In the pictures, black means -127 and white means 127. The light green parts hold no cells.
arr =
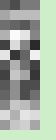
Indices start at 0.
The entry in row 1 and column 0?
38
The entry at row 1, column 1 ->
60
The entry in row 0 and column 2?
-5
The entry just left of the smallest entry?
5
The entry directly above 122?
-27
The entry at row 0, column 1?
-50
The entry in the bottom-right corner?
38
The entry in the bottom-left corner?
26
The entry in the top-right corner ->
-5
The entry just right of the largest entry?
100
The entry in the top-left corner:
-27
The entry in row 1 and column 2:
60
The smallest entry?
-85

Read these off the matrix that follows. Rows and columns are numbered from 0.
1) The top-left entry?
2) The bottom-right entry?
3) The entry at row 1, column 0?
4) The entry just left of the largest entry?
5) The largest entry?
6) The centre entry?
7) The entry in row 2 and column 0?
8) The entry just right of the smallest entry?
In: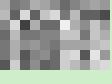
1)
46
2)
89
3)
58
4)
-20
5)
111
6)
4
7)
4
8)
46

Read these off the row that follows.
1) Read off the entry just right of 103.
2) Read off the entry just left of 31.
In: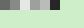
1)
31
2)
103

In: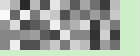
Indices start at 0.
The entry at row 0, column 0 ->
91
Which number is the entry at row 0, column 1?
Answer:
49
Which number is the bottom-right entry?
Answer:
-16
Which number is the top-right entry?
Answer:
59
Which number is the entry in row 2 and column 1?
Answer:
91
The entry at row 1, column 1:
-25
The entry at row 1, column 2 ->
110
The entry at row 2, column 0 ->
18
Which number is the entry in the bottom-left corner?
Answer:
6
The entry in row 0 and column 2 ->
-86
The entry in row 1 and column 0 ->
121

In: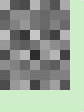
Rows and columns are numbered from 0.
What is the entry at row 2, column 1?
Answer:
1
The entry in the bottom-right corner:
-43
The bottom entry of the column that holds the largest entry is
-63
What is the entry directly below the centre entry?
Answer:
-83
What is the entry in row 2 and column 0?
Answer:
-22
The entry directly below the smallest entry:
23
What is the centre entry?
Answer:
-11
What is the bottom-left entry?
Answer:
-52
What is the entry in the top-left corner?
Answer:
53
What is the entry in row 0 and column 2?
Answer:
-52
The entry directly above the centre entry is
71
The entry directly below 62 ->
23
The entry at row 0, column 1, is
-43
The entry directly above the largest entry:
-11
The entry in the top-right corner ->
41
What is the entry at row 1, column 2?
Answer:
13
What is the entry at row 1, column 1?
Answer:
13

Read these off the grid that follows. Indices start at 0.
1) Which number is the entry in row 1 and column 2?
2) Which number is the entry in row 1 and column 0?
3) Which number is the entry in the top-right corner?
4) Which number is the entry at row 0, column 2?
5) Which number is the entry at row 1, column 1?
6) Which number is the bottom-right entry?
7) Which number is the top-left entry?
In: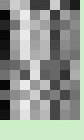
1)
106
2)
-120
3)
-100
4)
55
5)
45
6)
-2
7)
10

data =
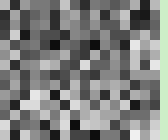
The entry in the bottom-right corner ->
90
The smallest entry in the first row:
-93
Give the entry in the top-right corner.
57
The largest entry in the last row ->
112
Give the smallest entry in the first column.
-82
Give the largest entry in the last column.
102
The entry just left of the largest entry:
-70
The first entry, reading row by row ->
57
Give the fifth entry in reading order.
-6
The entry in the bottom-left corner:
68
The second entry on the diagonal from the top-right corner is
-103
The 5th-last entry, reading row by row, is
-6
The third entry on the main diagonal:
-59
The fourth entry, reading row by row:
-6
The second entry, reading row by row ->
-82
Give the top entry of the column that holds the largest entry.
46

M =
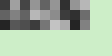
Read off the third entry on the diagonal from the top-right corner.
44
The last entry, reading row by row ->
1
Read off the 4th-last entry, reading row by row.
67
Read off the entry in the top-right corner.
55
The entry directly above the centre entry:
-28
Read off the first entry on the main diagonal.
-67
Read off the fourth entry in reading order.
21
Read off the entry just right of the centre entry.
12
